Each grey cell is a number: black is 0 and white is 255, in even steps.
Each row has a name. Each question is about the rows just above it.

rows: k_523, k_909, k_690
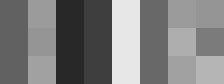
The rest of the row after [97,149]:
[40,62,231,104,174,123]
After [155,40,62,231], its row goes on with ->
[104,155,149]
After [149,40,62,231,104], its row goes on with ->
[174,123]
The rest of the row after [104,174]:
[123]
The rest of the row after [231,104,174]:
[123]
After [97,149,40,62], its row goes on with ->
[231,104,174,123]
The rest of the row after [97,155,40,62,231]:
[104,155,149]

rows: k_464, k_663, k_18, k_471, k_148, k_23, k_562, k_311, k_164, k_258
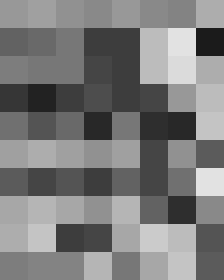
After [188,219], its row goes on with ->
[173]
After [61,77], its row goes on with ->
[61,69,152,188]
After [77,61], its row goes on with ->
[69,152,188]
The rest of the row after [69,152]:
[188]
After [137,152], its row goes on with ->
[137,131,173]
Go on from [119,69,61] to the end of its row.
[188,219,173]

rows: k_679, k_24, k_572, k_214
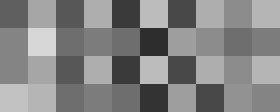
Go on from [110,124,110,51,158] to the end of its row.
[72,146,132]
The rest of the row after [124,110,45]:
[158,140,110,124]
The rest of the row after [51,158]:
[72,146,132]

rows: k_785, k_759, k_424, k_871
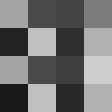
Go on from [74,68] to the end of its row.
[123]
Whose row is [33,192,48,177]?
k_759
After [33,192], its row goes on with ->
[48,177]
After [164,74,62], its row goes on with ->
[206]
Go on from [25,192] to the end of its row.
[41,177]
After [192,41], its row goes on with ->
[177]
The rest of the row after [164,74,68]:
[123]

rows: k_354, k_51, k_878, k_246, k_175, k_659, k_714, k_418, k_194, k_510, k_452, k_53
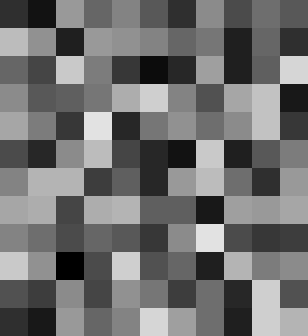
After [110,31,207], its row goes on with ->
[180]
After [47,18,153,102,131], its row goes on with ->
[88,47,139,75,110,88]
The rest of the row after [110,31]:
[207,180]
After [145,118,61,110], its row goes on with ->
[39,207,81]
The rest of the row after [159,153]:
[166]
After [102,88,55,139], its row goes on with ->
[226,75,55,61]

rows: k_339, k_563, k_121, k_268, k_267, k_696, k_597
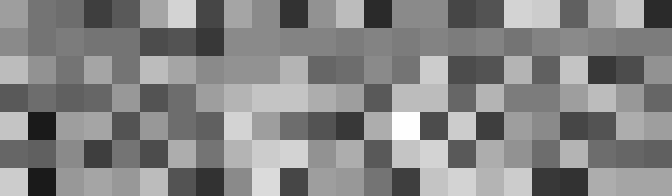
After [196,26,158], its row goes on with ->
[165,83,152,109,96,211,158,109,83,56,173,254,76,204,62,158,138,70,83,173,158]
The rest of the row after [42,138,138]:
[70,83,211,204,96,165,196,42]
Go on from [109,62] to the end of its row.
[89,165,211,70,165,138,50,146,188,42,138,138,70,83,211,204,96,165,196,42]
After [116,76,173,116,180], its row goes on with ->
[204,211,146,173,89,196,211,89,173,146,109,180,109,102,96]
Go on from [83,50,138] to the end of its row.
[219,70,158,152,116,62,196,211,180,204,56,50,173,165,165]
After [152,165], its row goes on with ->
[152,188,83,50,138,219,70,158,152,116,62,196,211,180,204,56,50,173,165,165]

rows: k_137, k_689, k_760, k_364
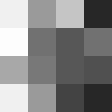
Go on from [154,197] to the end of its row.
[39]
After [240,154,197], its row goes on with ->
[39]
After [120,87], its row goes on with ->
[80]

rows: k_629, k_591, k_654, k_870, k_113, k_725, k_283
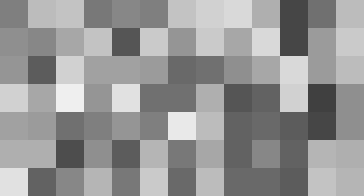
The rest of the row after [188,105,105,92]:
[195,181]
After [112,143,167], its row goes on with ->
[217,155,188]
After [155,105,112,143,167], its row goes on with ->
[217,155,188]
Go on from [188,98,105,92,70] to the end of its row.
[143]

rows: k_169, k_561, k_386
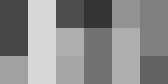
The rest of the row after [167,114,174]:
[99]
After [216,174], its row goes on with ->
[114,174,127]
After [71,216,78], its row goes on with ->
[52,147,127]
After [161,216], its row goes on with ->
[167,114,174,99]

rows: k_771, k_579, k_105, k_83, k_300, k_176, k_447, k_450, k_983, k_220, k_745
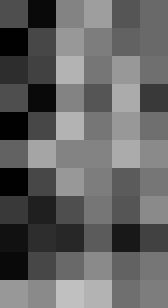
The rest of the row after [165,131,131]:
[171,138]
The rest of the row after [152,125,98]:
[105]
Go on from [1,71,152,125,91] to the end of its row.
[118]
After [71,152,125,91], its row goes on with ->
[118]
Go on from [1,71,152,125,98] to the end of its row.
[105]

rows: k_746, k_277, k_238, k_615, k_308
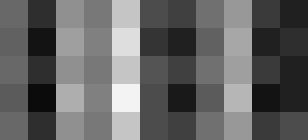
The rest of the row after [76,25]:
[91,182,19,32]
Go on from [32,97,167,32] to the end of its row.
[46]
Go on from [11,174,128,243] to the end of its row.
[76,25,91,182,19,32]
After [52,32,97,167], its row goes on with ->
[32,46]
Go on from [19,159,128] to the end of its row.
[222,52,32,97,167,32,46]

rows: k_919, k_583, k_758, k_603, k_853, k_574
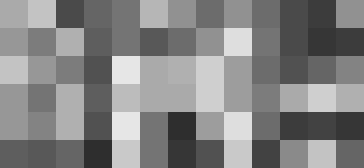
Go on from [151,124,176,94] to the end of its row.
[116,88,108,145,222,116,74,54,60]
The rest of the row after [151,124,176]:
[94,116,88,108,145,222,116,74,54,60]
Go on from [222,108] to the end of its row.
[60,66,54]
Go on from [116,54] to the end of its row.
[81,201,66,138,195,101]
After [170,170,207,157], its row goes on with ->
[124,170,207,176]
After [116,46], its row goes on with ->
[157,222,108,60,66,54]

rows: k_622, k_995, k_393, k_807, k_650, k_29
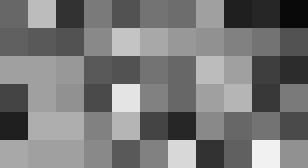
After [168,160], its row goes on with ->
[160,137,89,129,216,50,96,241,145]
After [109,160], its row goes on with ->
[31,38,9]
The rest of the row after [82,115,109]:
[160,31,38,9]
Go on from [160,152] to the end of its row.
[89,82,115,103,188,160,62,44]

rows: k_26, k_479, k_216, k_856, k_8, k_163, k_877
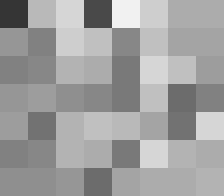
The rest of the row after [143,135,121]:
[192,108,129]
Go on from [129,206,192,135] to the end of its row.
[192,164,164]
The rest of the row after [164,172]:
[172,179]
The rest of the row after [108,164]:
[172,172,179]

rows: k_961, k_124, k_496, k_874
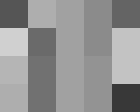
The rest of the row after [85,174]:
[161,139,100]
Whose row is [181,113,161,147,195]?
k_496
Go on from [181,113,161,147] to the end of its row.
[195]
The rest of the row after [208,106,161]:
[139,195]
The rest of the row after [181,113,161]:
[147,195]

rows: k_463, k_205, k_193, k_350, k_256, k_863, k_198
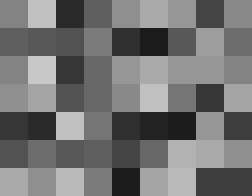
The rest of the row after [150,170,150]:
[150,131]
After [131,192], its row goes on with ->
[42,95,143,170,150,69,137]
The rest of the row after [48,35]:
[28,150,61]

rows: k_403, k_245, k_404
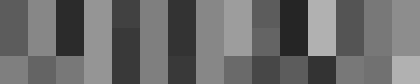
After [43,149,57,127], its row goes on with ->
[51,135,157,100,37,177,84,120,141]
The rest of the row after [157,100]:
[37,177,84,120,141]
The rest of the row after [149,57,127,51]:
[135,157,100,37,177,84,120,141]

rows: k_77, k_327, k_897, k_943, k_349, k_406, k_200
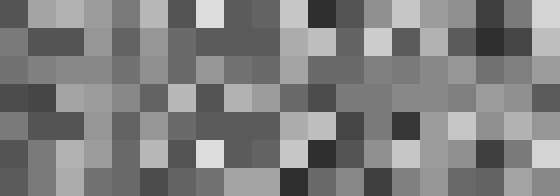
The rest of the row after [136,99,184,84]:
[178,156,106,76,122,122,136,136,128,156,144,91]
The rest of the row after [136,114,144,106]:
[150,114,106,164,106,106,128,122,136,150,114,128,156]
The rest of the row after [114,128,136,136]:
[114,144,106,150,114,106,164,106,106,128,122,136,150,114,128,156]
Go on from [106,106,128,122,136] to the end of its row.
[150,114,128,156]

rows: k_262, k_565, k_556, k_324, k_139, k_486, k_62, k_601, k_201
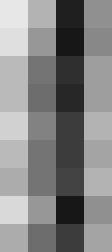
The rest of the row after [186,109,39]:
[158]
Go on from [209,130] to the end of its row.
[60,179]
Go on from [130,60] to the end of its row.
[179]
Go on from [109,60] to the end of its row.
[164]

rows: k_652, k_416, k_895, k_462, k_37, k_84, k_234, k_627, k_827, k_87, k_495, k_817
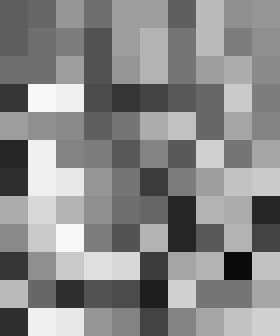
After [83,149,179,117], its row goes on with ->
[157,172,137]
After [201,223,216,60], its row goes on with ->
[165,179,11,193]
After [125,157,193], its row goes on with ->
[201]
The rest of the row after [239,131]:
[125,89,131,89,208,117,165]

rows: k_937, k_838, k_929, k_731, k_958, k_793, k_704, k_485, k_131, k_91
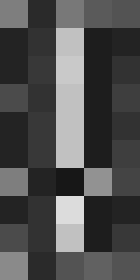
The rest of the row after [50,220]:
[29,35]
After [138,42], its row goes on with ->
[83,97,83]
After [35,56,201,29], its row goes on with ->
[50]

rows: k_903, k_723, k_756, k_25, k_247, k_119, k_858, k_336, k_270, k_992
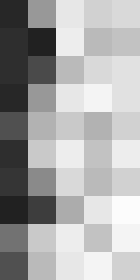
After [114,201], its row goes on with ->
[237,194,244]
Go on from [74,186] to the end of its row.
[217,225]
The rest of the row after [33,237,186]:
[194]
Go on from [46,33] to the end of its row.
[237,186,194]
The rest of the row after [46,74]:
[186,217,225]

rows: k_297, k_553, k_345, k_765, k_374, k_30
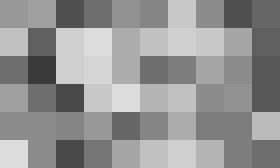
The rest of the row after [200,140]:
[80,102]
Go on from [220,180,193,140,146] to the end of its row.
[88]
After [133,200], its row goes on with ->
[140,80,102]
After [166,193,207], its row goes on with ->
[180,125,110]
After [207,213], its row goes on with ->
[172,110,125,166,140,88]
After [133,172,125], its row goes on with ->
[125,187]
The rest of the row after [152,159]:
[80,110,146,133,200,140,80,102]

